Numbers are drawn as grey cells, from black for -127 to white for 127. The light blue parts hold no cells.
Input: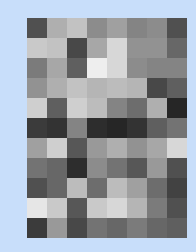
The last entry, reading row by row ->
-32
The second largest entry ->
102
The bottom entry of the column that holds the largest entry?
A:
-12
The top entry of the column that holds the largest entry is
12
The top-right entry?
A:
-47
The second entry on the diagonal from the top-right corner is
18
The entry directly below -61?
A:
-47
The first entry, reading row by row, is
-47
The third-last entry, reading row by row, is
-4
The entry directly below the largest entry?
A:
53
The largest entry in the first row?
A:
66
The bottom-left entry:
-68
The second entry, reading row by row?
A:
47
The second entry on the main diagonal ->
66
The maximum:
110
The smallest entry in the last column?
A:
-89
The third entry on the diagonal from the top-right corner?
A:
12
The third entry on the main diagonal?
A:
-32

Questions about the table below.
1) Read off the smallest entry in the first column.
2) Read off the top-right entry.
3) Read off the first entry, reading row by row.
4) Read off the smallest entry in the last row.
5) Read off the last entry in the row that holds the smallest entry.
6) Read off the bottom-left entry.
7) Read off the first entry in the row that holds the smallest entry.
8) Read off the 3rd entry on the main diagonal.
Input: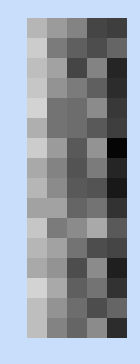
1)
34
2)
-65
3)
54
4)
-83
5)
-122
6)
62
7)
76
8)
-58

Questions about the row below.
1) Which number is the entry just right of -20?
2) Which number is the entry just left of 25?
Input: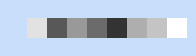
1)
-76
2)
-39

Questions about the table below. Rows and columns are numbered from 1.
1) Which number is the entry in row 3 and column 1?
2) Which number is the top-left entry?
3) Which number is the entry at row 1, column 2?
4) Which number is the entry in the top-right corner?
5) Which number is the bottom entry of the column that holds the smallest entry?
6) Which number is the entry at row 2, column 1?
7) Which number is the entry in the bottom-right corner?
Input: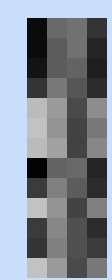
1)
-108
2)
-116
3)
-22
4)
-75
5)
66
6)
-116
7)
-7

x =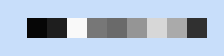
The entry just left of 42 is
87
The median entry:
-8
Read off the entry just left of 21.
-21

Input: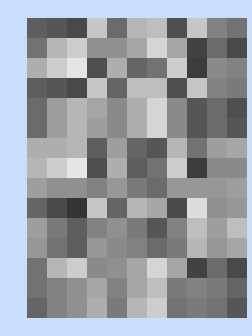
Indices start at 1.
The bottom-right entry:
-41
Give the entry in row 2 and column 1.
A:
-13
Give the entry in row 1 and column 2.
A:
-41
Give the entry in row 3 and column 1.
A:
46
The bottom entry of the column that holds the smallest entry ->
16
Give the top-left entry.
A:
-33
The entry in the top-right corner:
-13
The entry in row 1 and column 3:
-54
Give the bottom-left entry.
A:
-26
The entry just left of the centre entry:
46
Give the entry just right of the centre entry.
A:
-13
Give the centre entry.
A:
-33
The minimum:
-75
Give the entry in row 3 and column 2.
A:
77
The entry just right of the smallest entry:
70
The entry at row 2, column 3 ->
77
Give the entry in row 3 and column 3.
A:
101
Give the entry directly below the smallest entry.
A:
-33
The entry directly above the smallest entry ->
16
